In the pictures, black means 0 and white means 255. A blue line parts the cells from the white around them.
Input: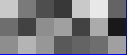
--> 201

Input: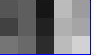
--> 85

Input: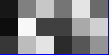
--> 23

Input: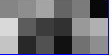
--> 133

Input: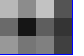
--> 184

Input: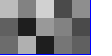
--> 188

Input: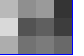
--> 185
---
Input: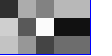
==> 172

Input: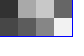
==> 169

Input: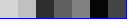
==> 192

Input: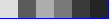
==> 91

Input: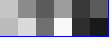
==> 139

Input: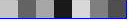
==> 99
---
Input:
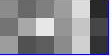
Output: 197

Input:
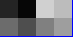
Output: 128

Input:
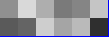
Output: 186

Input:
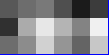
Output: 131

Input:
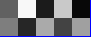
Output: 67

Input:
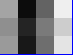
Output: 122

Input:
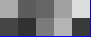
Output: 180
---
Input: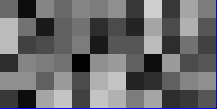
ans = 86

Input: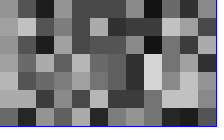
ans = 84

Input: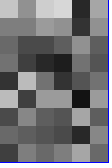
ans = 105

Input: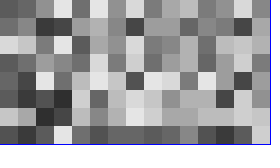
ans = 207

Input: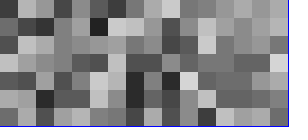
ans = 109

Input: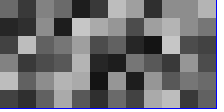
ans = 97

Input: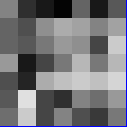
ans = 120

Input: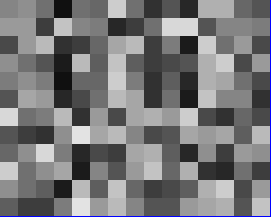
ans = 195

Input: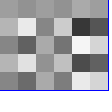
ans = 213
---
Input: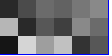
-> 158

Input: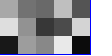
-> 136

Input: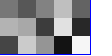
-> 149

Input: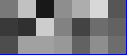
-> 161

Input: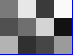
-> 70

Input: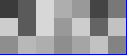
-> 174

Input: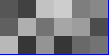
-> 148
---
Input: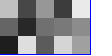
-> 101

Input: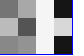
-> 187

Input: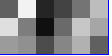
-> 223

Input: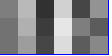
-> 114

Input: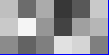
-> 201

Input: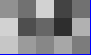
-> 210

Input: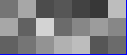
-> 167

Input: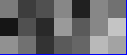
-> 21

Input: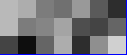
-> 185

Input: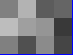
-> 189
